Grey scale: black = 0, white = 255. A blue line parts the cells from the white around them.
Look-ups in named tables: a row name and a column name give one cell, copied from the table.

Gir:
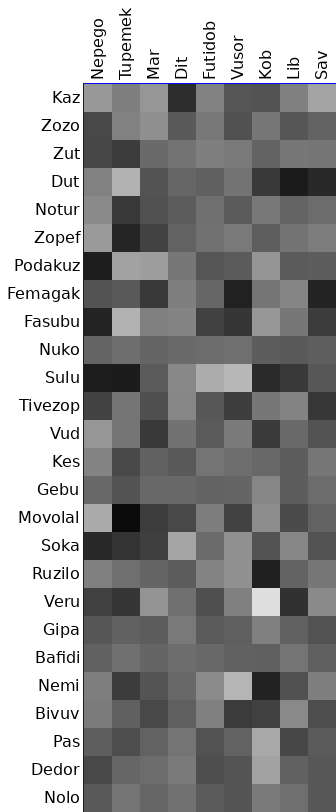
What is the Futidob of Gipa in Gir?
91
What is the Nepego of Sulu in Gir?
29
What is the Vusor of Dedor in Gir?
84
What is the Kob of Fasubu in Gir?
151
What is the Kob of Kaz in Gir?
82
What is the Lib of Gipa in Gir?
97
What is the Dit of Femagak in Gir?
127
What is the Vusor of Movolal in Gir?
66
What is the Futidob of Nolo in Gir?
91
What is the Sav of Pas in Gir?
90
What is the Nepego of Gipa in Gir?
86
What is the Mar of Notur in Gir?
81
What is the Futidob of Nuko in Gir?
108
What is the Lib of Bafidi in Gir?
116
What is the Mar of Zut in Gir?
106
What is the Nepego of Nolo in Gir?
89
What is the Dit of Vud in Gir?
114
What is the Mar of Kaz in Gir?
150
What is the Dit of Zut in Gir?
115
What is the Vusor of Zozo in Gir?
81

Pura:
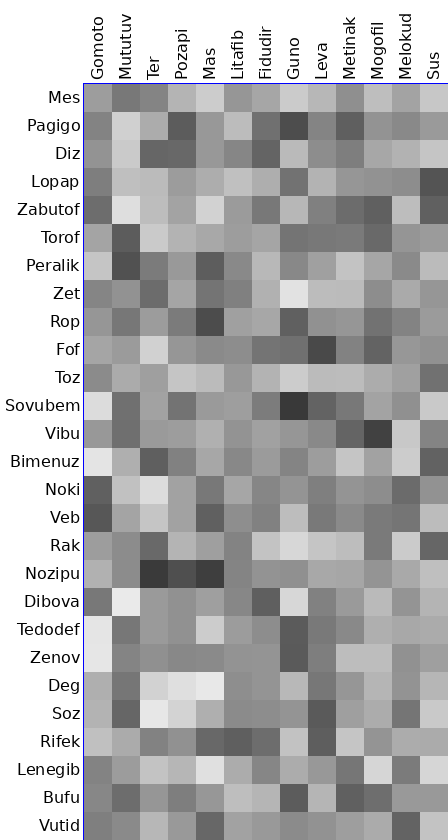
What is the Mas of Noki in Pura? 120
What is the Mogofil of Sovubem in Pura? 163
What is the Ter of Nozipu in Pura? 58
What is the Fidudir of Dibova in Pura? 95
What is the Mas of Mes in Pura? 204
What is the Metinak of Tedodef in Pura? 137
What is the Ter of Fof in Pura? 209
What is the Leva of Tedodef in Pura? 121
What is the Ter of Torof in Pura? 202
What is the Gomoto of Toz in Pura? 139
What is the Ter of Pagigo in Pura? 172
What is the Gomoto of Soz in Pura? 179
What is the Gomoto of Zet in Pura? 133
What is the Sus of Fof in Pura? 145
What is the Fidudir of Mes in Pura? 166
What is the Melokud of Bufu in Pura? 153
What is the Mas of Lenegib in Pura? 224
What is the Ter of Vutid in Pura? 183

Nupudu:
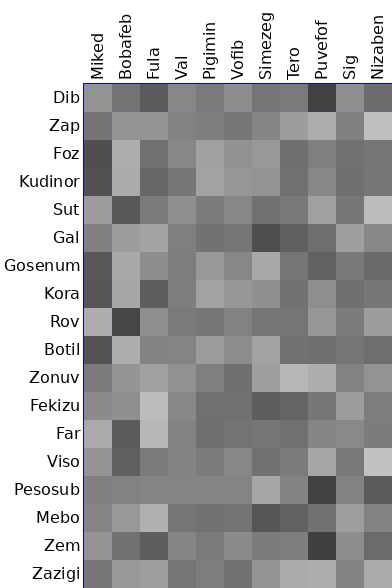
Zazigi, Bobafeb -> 153
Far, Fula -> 184
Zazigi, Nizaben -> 170
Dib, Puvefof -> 66
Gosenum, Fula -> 141
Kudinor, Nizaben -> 118
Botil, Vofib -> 140
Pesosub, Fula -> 132
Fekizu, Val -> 136
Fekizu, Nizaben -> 126
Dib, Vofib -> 141
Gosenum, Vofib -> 135
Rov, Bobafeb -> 70
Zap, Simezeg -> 134
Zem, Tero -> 126
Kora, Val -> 126
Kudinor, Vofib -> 150
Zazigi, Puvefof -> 174

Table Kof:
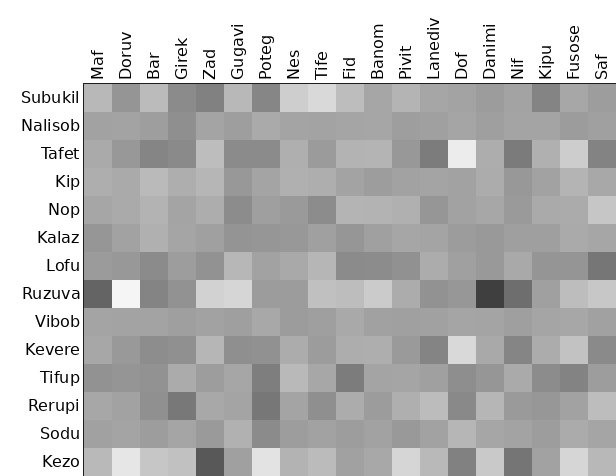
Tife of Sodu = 162
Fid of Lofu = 139
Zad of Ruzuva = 210
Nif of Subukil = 163
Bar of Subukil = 187
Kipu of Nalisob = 164
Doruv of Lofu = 152
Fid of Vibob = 169
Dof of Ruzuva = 151
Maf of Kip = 174
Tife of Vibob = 159
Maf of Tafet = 170
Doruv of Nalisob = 163
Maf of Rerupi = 167
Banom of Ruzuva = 203
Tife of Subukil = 217
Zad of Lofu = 146
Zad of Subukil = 129
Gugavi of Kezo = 160
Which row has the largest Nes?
Subukil

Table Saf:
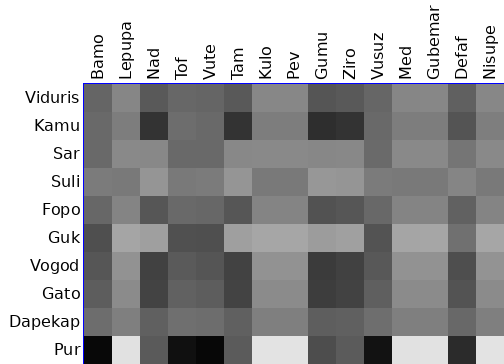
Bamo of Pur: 8
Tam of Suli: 149
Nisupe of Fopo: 132
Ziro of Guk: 160
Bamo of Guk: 79
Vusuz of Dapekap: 110
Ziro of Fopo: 86
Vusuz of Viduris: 102
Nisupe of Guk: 166
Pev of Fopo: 132
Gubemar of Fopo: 132
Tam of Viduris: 89
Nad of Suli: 149
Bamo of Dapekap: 109
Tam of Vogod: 66
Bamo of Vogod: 86
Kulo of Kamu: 125
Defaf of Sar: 117
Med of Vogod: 146
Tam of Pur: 91
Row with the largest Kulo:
Pur

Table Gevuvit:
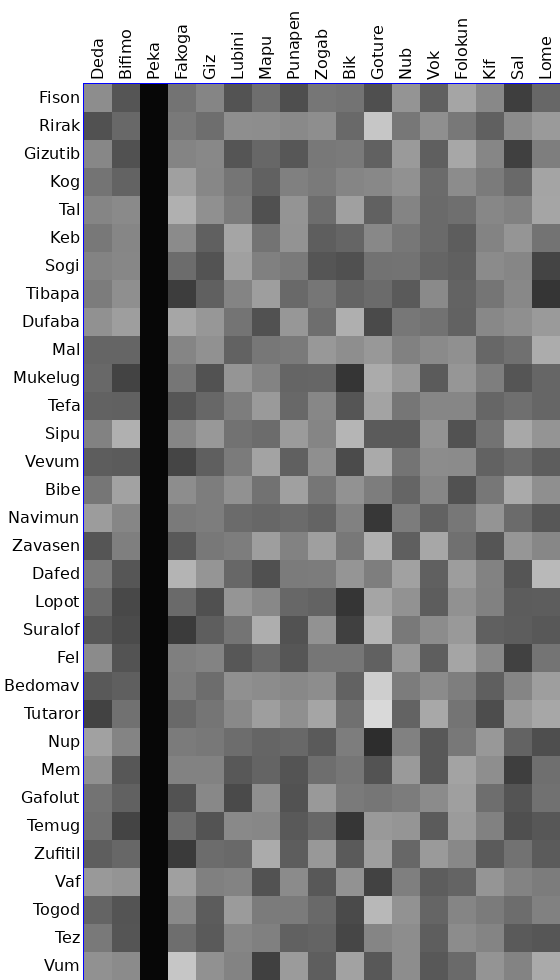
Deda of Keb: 120
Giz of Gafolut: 136
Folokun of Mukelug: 150
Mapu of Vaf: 82
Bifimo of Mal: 101
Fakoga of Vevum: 69
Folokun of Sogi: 96
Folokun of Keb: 93
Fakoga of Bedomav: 124
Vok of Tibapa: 138
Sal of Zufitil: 114
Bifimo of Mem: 87
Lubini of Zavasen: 125
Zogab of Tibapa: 118
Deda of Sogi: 131
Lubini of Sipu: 114
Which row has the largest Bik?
Sipu

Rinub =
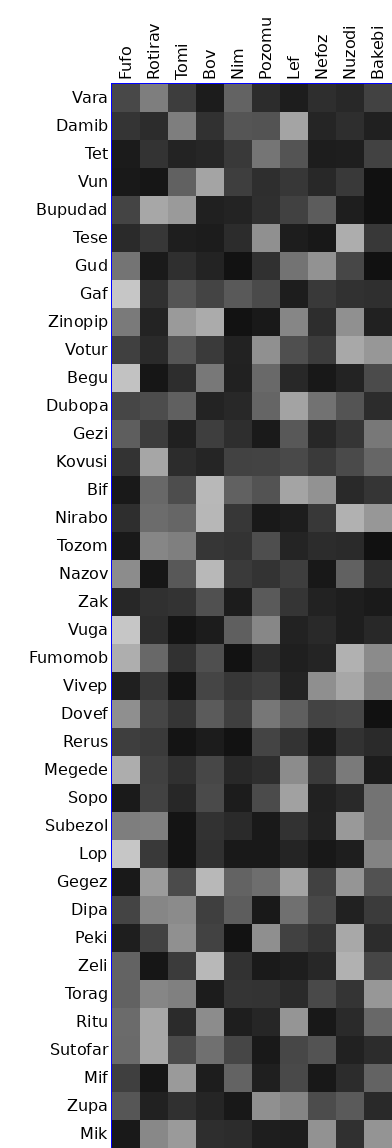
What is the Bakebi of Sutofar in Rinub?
44
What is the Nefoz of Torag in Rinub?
73
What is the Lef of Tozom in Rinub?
36
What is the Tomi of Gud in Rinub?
47
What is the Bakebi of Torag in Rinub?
151
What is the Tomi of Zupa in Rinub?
48
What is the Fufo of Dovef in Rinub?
143

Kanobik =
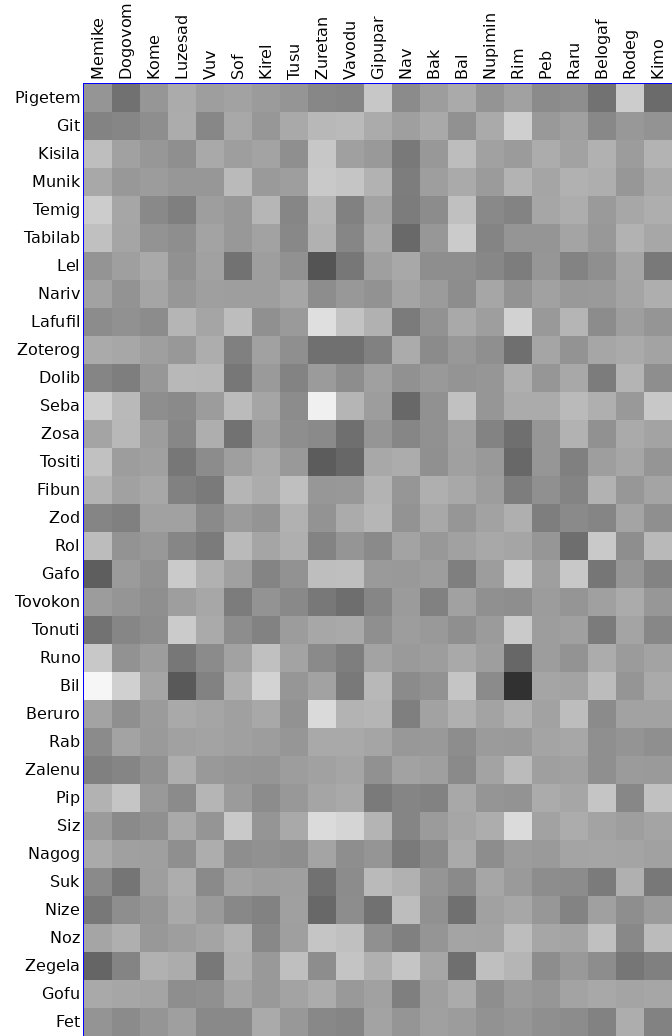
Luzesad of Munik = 151
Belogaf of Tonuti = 123
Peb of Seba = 171
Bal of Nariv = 141
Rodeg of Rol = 142
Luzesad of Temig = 127
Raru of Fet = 140
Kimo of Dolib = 142
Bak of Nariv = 155
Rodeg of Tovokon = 171
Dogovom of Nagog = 160
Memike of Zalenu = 128
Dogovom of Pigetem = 113

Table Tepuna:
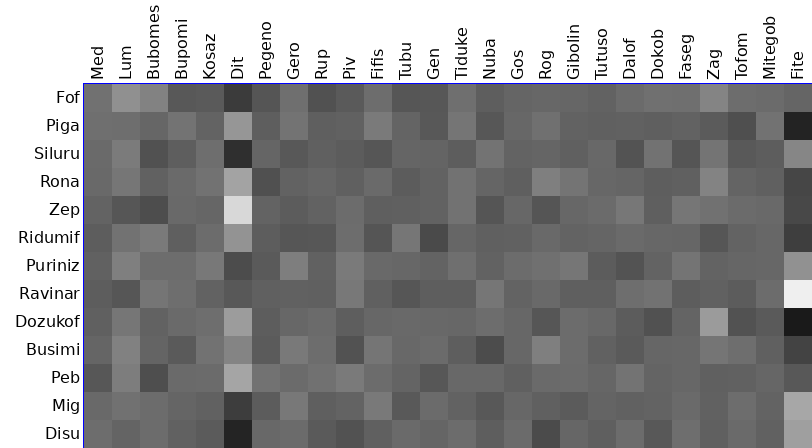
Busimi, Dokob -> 102
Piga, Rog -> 112
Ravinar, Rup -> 96
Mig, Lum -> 113
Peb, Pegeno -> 114
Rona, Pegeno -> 80

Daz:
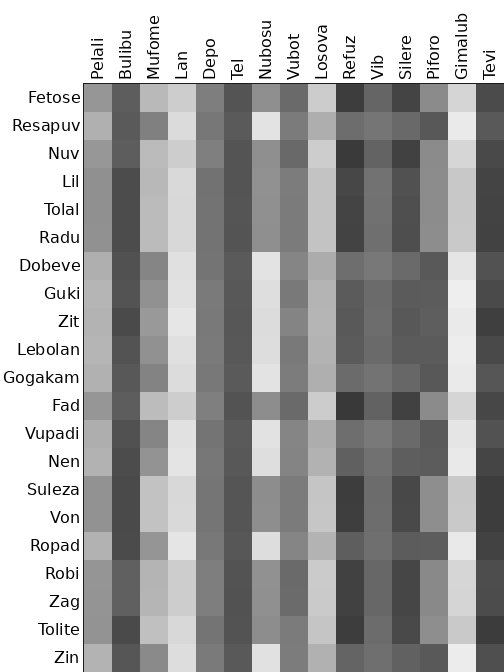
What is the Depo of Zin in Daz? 122
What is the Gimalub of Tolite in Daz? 201
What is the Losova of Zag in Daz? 202
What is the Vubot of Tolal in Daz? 123
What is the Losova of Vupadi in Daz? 173
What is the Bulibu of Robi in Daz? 96
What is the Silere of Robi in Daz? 70
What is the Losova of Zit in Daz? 181

